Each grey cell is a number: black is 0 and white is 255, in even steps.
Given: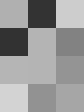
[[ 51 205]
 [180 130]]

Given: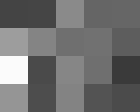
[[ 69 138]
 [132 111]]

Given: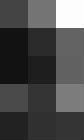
[[116 253]
 [ 42  99]]

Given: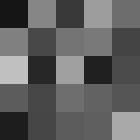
[[134  57]
 [ 72 116]]

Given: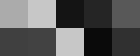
[[199  20]
 [ 66 199]]

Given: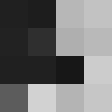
[[ 29 183]
 [ 47 175]]
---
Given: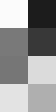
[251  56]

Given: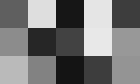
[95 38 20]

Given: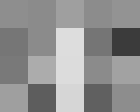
[142 139 220  96]

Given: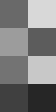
[105  92]

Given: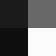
[ 27 251]

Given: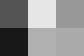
[ 84 176]
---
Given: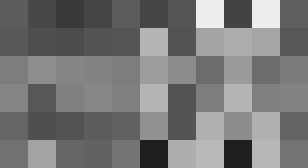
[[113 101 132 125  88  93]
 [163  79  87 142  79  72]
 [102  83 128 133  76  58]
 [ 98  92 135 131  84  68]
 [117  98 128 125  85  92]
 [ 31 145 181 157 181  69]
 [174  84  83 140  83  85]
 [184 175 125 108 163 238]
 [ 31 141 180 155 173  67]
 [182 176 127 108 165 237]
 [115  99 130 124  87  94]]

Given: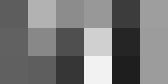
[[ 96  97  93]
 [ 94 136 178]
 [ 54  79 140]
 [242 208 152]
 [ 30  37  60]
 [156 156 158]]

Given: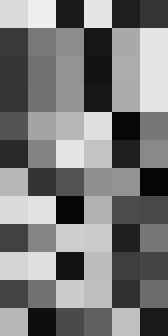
[[182  68 212  65 218 182  41  84  53  54  57 218]
 [ 14 114 223 134 225  51 131 164 114 113 120 239]
 [ 74 204  18 206   5  83 228 183 148 147 141  25]
 [ 96 190 189 202 177 144 195 224  22  18  23 229]
 [192  47  62  31  75 147  31   8 171 172 169  30]
 [ 25 109  69 119  72   5 137 118 228 229 229  52]]

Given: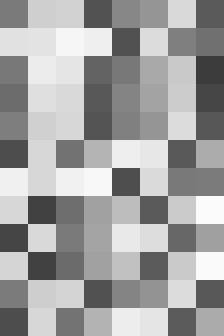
[[ 77 123 213  69 215 240  77 126 108 120 225 122]
 [215 206  65 217  65 215 215 208 223 236 227 207]
 [115 212 107 122 110 241 114 215 217 229 246 210]
 [179  81 161 164 161 248 180  84  88  99 239  82]
 [237 132 193 233 189  78 238 128 132 120  81 135]
 [229 147  91 221  90 218 231 149 163 169 220 149]
 [ 91 220 202 103 203 121  89 220 204 201 127 217]
 [171  88 250 160 251 123 172  87  70  60 112  90]]

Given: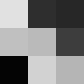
[[  4 192 225]
 [210 186  46]
 [181  61  39]]

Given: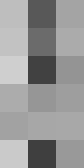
[[202 162 172 207 194 190]
 [ 63 167 150  65 107  88]
 [153 168 158 148 171 164]]

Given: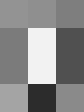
[[164 123 123 147]
 [ 44 242 242 143]
 [138  80  80 126]]

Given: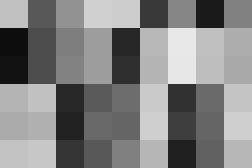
[[195 171 180  18  13 193]
 [199 176 193  77  77  88]
 [ 53  34  40 130 126 146]
 [ 88 105  90 157 157 208]
 [128 101 109  47  39 205]
 [182 207 202 180 184  57]
 [ 32  62  49 231 232 134]
 [ 97 101 106 190 192  26]
 [183 207 196 169 173 129]]

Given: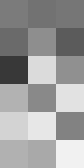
[[177 211 178  56 106 123]
 [169 231 137 219 142 114]
 [241 130 226 144  91 118]]
